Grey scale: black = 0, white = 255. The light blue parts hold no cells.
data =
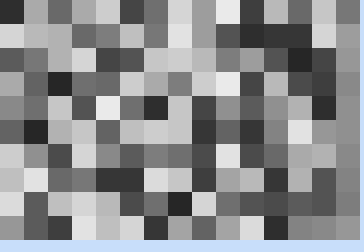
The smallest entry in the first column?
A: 46
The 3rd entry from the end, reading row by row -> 131
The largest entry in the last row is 226
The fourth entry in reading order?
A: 170
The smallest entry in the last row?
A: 46
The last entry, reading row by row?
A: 151
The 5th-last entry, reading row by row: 219
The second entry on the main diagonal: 185
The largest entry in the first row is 234
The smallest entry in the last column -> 119
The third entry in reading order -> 105
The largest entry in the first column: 219
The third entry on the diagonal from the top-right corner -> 38
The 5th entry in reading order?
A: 205
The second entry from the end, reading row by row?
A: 137

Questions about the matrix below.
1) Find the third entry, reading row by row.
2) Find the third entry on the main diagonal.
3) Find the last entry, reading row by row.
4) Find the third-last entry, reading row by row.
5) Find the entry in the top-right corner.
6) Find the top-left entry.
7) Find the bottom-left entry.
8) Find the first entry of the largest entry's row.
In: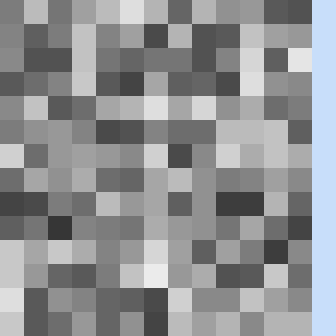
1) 117
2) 82
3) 180
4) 137
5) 82
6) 124
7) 200
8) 200

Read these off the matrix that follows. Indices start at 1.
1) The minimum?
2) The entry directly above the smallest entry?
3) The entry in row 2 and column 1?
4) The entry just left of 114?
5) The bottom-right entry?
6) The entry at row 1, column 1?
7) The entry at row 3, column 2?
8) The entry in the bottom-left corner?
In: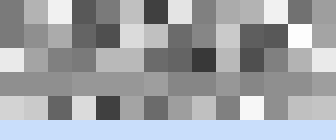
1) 56
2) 135
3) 122
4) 241
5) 197
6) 122
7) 164
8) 211

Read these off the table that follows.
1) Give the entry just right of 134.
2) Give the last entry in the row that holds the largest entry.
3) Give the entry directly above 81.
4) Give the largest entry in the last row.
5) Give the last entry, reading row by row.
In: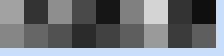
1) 102
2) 15
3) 142
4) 154
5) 94

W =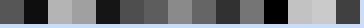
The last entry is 64
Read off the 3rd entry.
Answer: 180
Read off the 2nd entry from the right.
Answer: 202
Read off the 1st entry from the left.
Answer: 86

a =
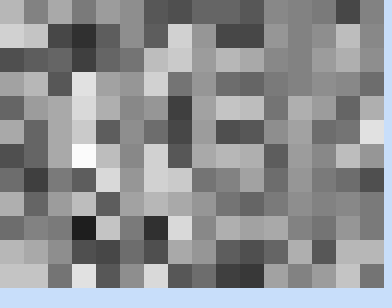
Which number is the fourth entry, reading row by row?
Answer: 122
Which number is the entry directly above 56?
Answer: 79
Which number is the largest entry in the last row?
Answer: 225
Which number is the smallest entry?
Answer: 30
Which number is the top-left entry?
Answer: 183
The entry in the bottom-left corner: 196
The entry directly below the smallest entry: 79
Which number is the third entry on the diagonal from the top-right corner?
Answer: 156
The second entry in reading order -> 130
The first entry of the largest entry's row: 79
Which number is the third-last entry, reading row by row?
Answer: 156
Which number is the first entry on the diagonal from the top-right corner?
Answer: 130
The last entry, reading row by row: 116
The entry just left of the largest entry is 169
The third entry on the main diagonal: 101
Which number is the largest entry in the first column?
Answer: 209
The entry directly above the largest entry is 202
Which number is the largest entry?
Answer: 251
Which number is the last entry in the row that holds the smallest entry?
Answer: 122
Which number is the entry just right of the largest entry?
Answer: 189
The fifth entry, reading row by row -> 156
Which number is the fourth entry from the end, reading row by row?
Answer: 130
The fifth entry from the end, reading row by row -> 162
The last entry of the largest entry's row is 150
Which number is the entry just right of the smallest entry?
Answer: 196
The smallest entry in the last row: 56
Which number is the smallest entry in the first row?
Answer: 71

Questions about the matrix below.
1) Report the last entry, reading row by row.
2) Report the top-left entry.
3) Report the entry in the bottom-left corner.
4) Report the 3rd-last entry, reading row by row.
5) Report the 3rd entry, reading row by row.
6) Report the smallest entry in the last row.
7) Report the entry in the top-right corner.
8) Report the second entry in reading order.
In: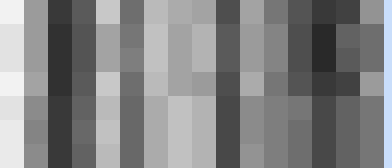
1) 118
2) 242
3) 234
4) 72
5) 57
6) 57
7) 147
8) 155

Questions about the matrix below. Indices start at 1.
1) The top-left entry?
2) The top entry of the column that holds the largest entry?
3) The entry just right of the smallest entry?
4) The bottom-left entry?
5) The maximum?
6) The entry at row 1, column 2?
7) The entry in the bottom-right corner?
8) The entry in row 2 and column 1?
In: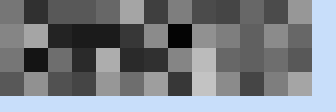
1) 118
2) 75
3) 145
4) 88
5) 195
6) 48
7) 165
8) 133

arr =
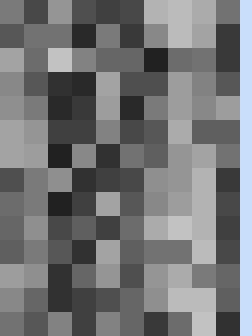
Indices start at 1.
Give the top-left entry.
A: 122
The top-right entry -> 114
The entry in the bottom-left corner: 114
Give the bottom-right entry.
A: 49
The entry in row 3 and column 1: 163
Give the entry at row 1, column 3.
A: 149
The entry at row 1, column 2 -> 72
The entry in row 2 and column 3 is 114
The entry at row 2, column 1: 87
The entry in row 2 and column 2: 114
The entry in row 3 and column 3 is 194
